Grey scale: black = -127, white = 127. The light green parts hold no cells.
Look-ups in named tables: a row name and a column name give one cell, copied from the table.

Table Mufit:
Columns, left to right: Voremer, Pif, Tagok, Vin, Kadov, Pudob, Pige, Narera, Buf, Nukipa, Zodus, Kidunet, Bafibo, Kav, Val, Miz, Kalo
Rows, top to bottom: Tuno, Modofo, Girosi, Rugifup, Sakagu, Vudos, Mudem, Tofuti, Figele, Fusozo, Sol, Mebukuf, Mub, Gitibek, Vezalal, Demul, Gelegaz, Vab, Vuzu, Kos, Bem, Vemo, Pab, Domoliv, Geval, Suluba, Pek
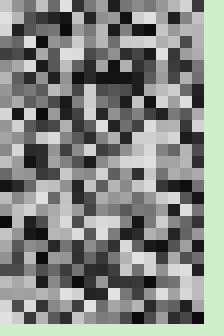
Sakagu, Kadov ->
-39
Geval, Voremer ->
29
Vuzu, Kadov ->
48
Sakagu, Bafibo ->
-100
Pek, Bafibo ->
-50
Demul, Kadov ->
62
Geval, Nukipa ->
97
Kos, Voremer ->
68
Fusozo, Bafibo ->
-61
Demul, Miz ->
-112
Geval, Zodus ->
-8

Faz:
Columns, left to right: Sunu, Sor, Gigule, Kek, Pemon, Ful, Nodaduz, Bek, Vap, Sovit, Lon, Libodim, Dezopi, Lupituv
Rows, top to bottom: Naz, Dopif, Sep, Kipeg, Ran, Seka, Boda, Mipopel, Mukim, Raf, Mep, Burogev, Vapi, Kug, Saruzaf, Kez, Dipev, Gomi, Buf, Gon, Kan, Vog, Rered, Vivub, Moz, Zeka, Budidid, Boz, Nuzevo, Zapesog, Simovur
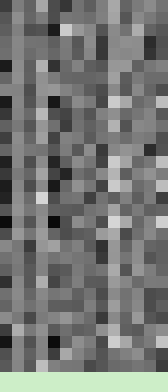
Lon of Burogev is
-18
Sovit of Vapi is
7
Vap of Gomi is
-6
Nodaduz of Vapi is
-39
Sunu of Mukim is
-101
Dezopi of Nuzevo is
-4
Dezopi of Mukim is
-9
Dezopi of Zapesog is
-34
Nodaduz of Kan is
0
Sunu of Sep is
-33
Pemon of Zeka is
-33
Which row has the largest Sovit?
Buf

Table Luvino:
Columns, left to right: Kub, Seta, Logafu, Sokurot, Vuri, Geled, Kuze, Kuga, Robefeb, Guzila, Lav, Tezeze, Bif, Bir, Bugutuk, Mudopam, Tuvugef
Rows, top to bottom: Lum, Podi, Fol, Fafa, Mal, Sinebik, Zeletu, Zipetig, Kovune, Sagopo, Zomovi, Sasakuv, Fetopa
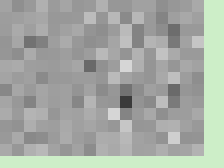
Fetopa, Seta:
23
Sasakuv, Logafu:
9
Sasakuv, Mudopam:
19
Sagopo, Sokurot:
48
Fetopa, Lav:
52
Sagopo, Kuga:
44
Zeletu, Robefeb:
22
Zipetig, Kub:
7
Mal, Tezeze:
50
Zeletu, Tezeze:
26
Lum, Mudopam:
28
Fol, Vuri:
25
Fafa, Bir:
45
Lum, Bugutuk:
23
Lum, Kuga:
26
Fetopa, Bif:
34

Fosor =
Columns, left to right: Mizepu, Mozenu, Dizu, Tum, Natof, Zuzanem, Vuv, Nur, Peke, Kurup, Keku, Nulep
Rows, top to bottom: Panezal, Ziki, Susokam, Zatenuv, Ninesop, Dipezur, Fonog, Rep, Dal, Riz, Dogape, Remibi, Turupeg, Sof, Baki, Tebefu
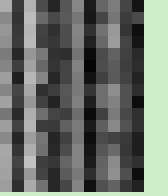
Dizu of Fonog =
55
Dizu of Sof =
65
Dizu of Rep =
39
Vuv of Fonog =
-5
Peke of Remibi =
-52
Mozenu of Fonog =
-96
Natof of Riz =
-59
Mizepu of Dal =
34
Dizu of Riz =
45
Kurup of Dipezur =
-35
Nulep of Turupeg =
-97
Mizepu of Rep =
5
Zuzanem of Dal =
-42
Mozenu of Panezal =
-69
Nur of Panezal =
-101
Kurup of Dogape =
8

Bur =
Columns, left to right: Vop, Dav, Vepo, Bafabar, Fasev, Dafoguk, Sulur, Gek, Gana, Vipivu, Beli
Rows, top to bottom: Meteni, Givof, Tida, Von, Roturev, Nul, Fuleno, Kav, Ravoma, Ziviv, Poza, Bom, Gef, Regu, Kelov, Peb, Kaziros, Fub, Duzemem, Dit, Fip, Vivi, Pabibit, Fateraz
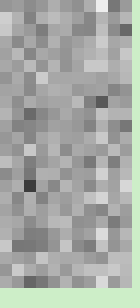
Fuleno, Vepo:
12
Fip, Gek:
-2
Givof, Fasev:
60
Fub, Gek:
16
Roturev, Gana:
59
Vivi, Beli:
60
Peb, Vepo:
-67
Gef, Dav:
18
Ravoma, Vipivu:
35
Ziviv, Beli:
52
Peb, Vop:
32
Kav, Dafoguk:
44
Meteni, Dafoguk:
27
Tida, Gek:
6
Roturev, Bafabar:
40
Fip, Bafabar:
-1
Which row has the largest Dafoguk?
Fip

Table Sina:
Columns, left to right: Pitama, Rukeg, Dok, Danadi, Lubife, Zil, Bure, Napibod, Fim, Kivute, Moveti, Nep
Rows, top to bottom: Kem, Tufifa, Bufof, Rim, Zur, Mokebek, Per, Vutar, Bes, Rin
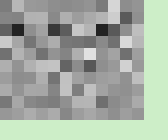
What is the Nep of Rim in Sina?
55
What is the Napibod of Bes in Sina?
53
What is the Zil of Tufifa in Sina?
47
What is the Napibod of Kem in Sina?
19
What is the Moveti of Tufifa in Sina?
-37
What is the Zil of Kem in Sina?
11
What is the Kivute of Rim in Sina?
-14
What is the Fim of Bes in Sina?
-16
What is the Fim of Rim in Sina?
10
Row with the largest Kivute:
Kem

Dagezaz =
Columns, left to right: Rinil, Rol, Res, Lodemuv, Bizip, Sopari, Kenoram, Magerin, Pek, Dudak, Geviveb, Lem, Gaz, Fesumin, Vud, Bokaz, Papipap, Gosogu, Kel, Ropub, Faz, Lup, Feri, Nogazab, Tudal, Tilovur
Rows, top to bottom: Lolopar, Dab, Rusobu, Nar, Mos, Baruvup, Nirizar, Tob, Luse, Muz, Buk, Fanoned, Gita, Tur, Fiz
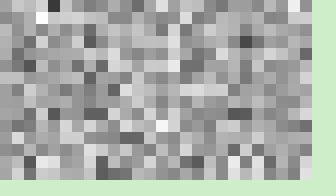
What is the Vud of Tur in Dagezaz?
53
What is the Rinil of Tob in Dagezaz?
31
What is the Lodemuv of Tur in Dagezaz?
104
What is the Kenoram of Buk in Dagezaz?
38
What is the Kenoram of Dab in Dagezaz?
83
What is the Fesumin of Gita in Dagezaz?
61
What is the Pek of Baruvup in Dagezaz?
-21
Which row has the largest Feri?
Mos

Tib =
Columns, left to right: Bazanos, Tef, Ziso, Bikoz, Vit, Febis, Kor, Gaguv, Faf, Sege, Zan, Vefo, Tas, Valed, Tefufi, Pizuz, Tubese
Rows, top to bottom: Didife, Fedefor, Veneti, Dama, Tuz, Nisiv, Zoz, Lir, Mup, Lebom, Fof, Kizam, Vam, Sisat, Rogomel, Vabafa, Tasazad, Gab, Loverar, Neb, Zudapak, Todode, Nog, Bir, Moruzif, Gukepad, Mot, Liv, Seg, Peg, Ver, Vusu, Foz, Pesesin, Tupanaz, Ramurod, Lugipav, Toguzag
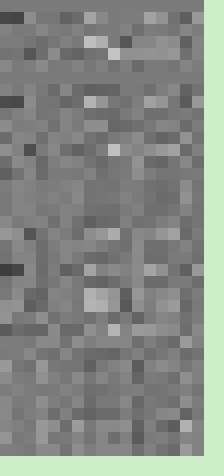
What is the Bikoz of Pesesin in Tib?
14
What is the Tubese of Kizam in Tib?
-13
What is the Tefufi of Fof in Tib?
3
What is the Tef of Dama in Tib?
-3
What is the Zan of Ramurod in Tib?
15
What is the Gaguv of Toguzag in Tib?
-1
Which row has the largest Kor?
Ramurod

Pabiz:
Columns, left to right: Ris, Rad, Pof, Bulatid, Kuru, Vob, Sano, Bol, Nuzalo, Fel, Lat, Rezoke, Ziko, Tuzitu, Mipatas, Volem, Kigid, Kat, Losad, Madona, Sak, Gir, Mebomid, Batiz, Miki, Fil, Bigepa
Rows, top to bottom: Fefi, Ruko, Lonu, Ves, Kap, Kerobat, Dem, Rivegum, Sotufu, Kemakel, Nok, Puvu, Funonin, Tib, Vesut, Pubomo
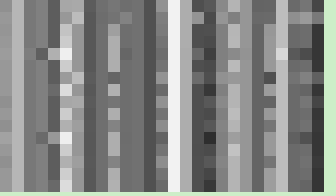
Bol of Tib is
-38
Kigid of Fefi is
-48
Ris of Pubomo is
24
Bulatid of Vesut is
0
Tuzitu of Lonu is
-4
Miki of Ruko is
15
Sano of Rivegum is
22
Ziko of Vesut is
-46
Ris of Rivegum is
24
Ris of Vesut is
24
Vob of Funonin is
76
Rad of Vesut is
54
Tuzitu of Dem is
19
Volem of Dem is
45
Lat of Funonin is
-17
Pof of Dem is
-7
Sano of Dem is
60
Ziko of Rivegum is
-46
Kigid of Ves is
-48
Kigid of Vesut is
-48

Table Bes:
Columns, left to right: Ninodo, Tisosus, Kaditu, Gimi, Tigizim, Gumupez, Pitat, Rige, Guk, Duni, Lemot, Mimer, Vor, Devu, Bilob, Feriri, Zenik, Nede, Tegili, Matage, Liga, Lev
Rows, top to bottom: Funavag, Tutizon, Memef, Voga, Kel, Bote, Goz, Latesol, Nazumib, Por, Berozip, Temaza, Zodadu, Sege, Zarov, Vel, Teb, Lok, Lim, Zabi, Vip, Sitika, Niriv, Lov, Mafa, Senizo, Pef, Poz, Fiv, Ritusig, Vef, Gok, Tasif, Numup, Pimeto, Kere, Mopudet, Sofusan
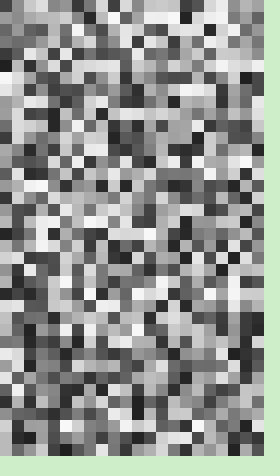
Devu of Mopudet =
80
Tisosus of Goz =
94
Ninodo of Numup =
-79
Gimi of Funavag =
94
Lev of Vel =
-38
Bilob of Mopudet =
100
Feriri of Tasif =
12
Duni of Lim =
4
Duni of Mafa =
29
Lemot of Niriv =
41
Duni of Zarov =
104
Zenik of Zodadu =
-67

